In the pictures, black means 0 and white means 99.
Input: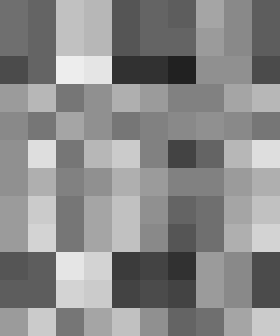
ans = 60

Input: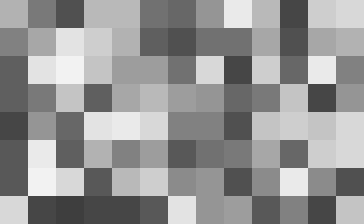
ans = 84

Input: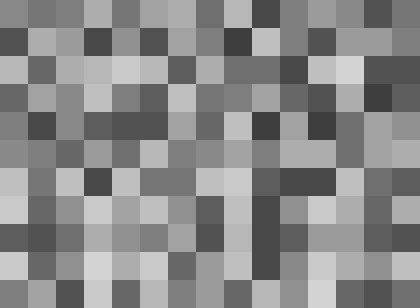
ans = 49

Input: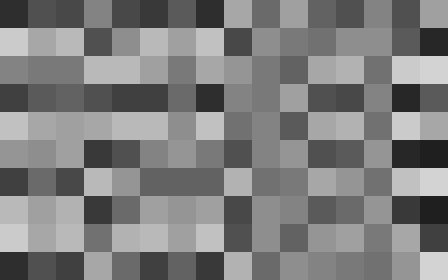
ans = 18

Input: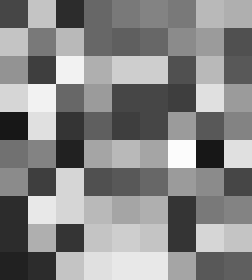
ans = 13

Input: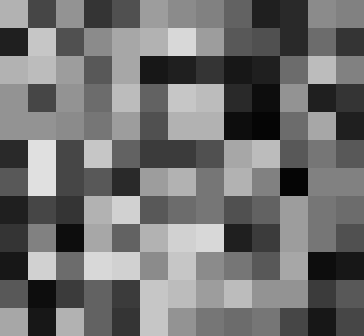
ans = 65

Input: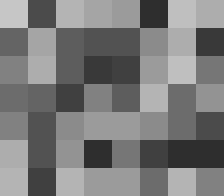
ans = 70

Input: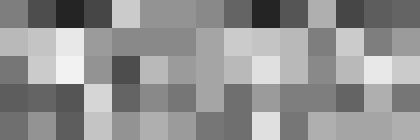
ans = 43
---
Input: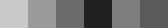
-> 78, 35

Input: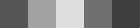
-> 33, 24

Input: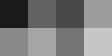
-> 10, 77

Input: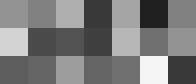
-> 57, 22

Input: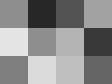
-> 55, 39

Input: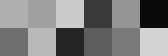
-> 68, 82

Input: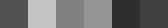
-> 32, 25

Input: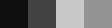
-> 6, 57

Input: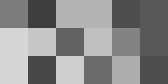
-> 48, 30
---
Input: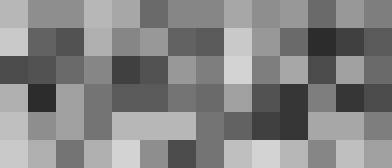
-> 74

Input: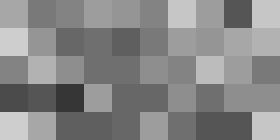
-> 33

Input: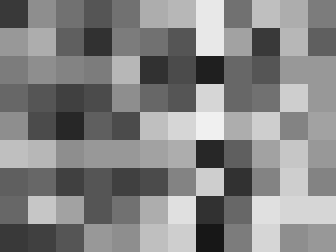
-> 55

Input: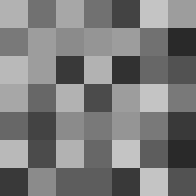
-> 76

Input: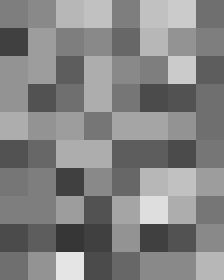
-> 53
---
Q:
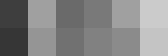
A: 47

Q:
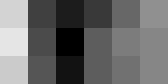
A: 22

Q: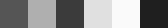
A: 87

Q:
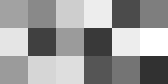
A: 92

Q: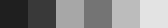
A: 45

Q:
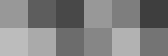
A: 59
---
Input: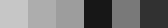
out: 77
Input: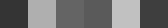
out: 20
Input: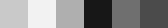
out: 78
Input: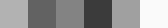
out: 69
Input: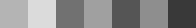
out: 70
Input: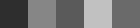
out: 18
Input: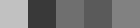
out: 75
